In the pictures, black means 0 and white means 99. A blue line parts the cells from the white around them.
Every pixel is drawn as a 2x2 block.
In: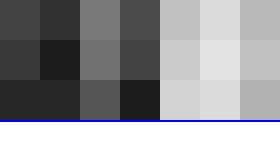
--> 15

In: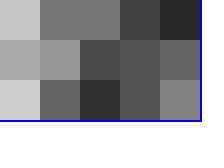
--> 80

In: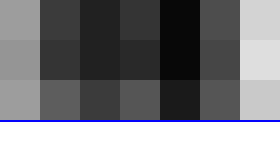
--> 61

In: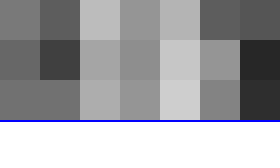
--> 44

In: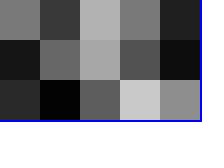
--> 16

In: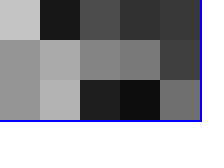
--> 58

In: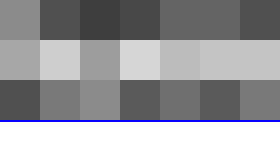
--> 31

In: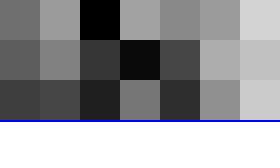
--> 24

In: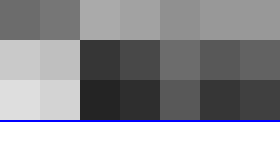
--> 86
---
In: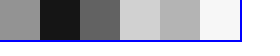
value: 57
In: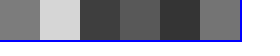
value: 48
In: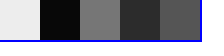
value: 92
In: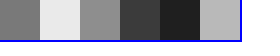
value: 47
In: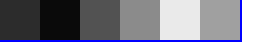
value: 17
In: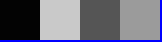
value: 1
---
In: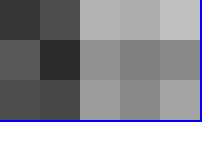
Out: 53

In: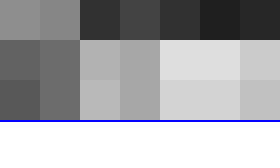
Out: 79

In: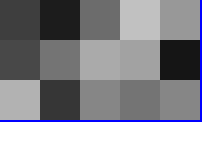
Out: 8

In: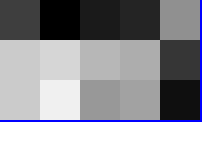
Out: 21

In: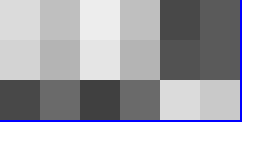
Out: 35

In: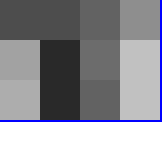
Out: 75

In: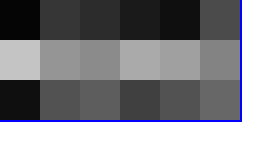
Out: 51

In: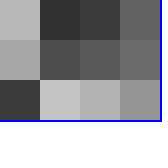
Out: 42
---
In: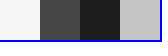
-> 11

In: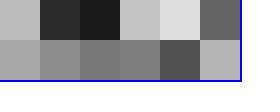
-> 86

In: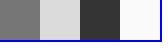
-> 20

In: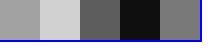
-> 6

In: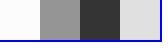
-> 20

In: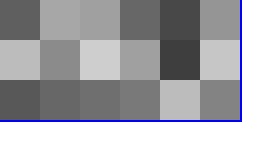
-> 28
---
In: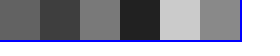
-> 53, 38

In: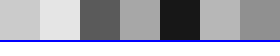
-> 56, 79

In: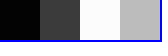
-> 73, 1

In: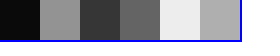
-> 68, 4

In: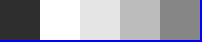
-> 52, 18

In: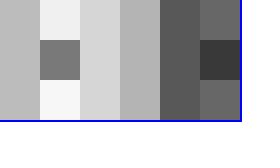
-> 40, 73

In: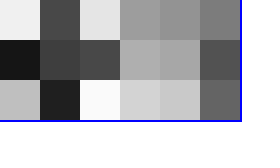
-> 48, 74
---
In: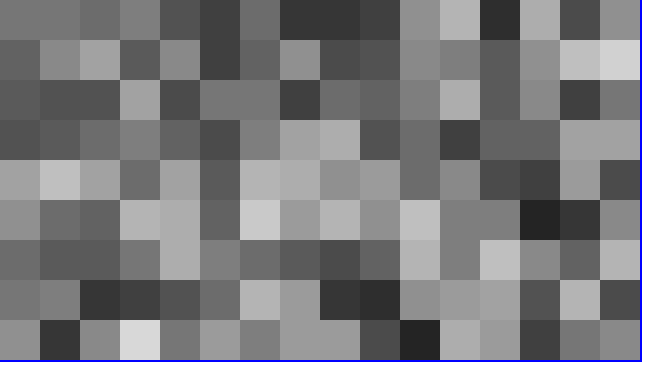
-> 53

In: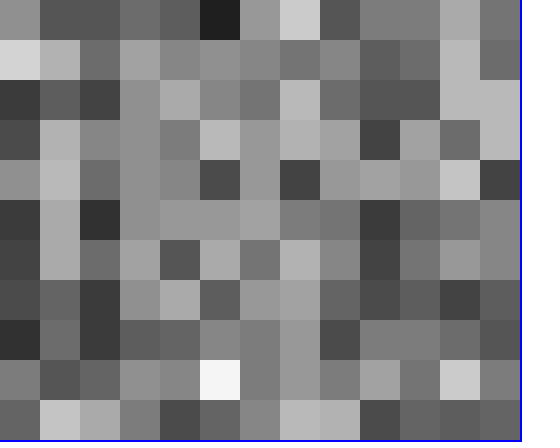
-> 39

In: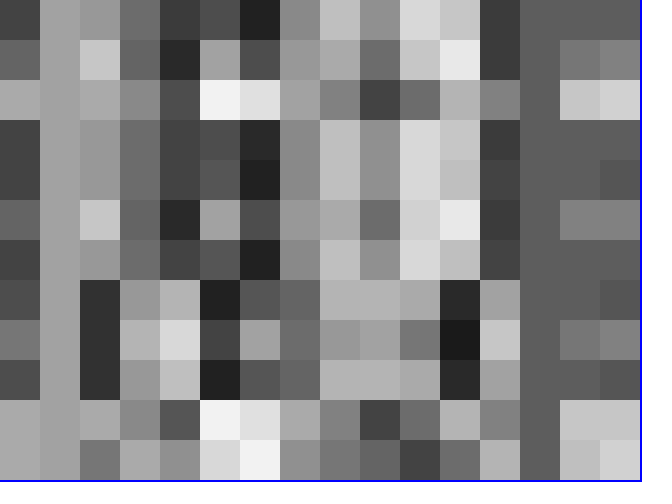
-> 81

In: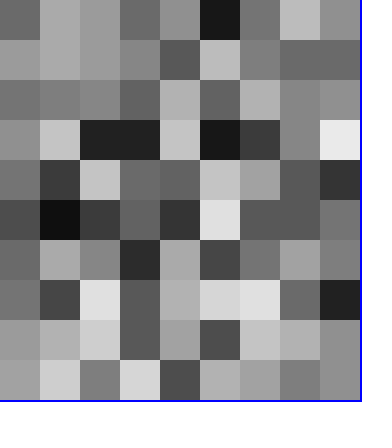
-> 56

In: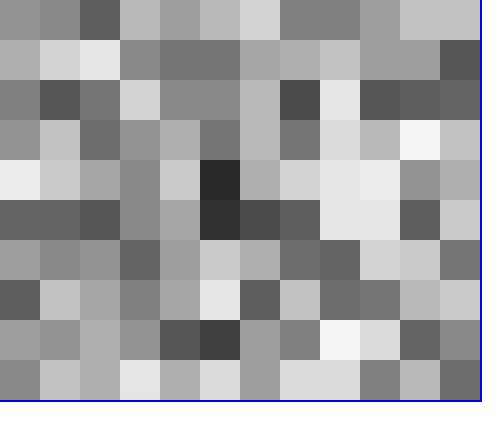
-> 42

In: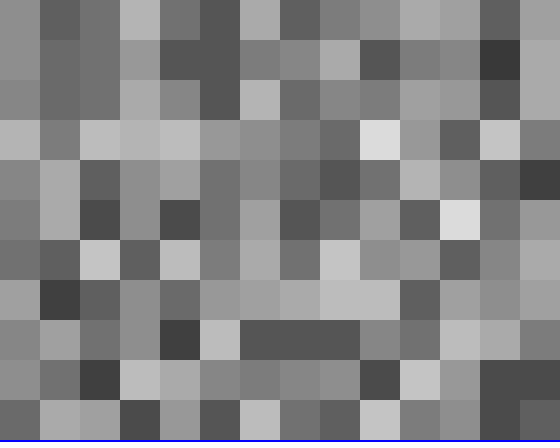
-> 37
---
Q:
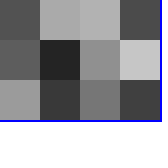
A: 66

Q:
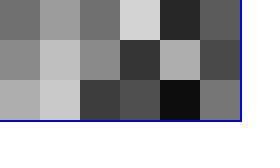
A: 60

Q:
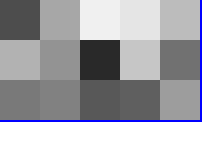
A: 65

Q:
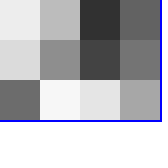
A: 73

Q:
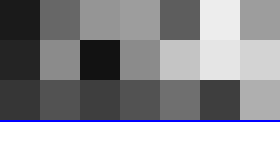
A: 40

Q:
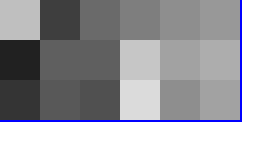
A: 24

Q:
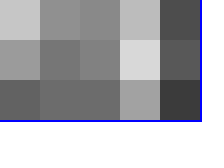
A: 56
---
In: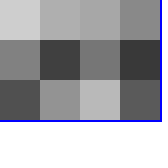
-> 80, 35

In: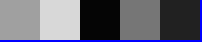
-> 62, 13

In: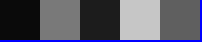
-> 4, 37

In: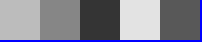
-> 73, 34

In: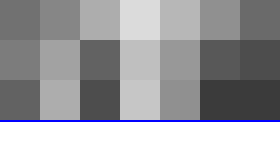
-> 44, 23

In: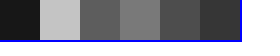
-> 9, 21
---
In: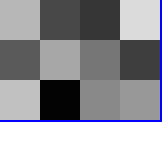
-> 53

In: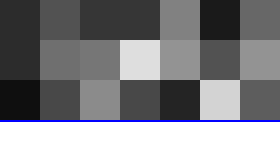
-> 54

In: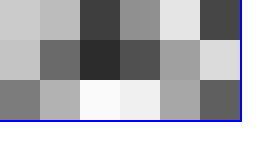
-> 97

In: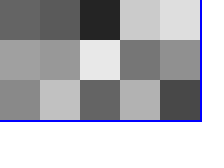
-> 39

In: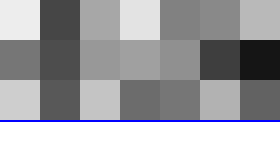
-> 76

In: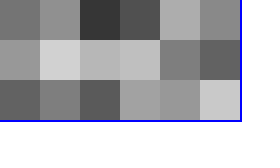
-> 35

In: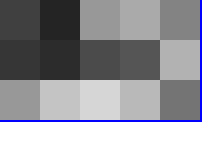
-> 83

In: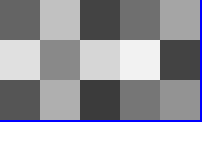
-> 23

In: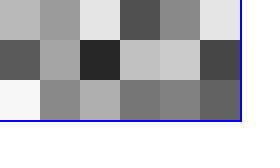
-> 68
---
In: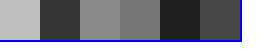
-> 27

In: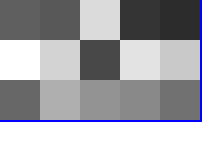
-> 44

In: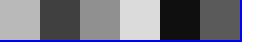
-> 35

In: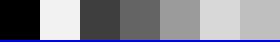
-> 74

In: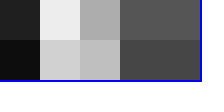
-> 27

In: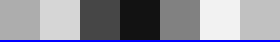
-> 75
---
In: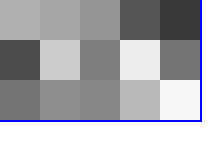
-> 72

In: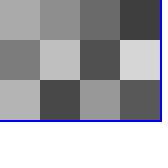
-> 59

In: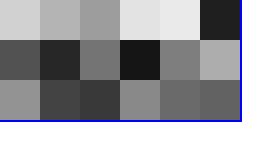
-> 41

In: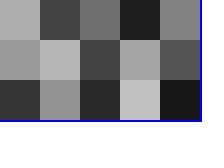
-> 75

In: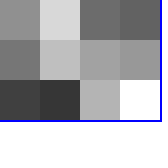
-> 70

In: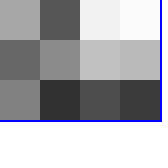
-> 30

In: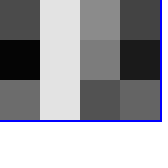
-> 32

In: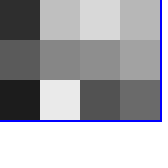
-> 32
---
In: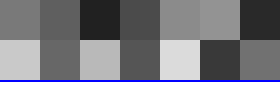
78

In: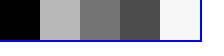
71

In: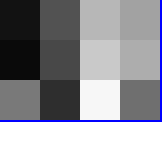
78

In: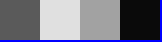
63

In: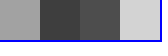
63

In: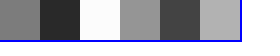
69

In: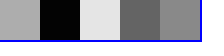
67

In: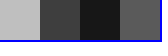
35

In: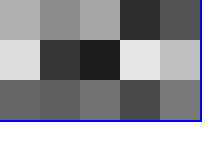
85

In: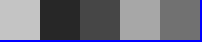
65
